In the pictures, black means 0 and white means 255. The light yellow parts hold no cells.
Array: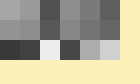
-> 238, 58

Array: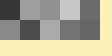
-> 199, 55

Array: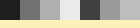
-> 234, 30

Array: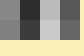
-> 202, 45

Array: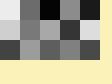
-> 236, 4

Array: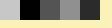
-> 199, 1
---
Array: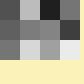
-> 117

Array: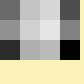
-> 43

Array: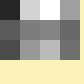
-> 75

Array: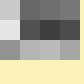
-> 146

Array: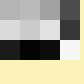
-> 27

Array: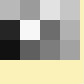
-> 17

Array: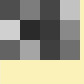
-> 99

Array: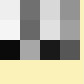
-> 10

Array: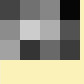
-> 162

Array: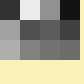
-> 174
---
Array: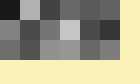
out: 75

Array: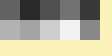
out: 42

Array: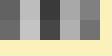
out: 189

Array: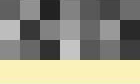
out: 55

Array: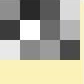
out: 255

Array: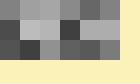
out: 188
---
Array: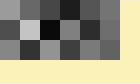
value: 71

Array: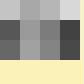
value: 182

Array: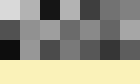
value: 21

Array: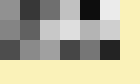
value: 111

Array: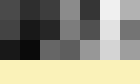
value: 61

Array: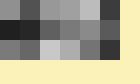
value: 152
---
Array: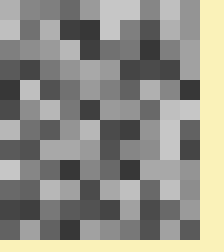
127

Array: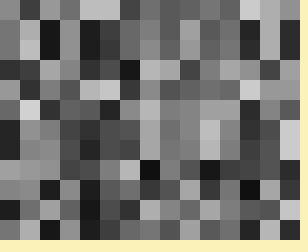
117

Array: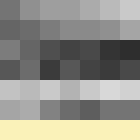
124

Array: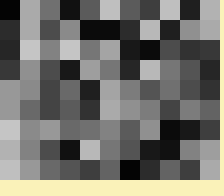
38

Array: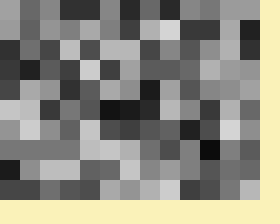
49

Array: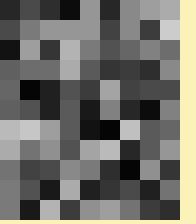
18

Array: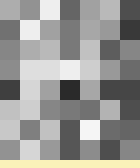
134
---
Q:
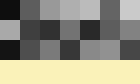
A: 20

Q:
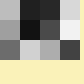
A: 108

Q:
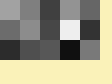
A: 44

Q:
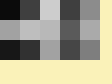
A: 23

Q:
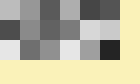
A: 230

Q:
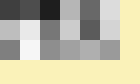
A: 127

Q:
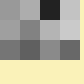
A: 117

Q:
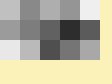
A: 232

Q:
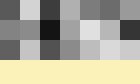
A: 96
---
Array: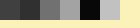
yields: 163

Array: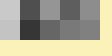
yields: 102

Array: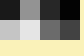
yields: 229

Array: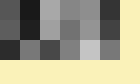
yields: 128

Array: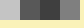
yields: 88

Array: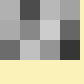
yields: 192
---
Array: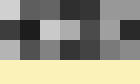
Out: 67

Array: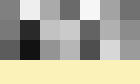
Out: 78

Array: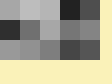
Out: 126

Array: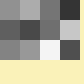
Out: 152

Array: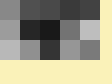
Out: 52

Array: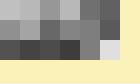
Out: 61

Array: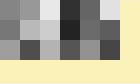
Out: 85
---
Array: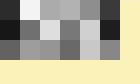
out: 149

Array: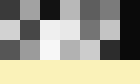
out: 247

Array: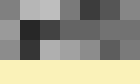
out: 175

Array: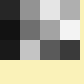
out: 90

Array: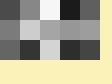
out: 212

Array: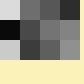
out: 95

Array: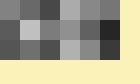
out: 79

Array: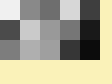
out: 159

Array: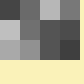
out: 84
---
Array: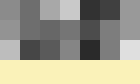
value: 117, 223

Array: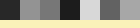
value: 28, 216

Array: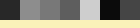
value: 94, 206

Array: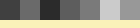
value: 93, 203

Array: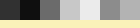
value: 200, 235

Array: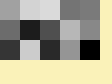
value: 79, 218

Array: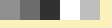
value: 49, 255

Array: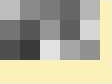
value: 150, 225

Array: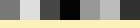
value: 4, 222
